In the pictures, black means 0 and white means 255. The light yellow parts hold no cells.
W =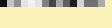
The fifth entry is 242
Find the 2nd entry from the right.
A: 112
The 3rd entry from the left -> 142
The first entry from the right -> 170

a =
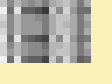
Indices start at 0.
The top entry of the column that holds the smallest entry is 124
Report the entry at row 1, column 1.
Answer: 111
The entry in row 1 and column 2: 226
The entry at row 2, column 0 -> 210
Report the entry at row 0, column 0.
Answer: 195
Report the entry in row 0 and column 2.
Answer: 181
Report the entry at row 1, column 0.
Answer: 239
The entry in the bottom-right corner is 111
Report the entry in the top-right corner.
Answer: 169
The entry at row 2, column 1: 137
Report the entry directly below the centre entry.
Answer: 69
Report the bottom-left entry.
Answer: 239
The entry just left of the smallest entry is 81
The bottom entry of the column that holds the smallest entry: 69
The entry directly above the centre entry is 124
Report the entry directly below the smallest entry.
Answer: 124
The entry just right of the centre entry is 169

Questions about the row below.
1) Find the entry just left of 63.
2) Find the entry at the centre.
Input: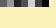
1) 207
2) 79

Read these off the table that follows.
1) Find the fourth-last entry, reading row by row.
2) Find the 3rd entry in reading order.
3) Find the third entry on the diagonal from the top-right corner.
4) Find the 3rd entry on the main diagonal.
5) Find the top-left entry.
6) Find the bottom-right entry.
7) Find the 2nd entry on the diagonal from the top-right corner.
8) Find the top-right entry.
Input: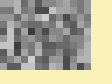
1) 76
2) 179
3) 121
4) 107
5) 164
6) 135
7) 121
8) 151
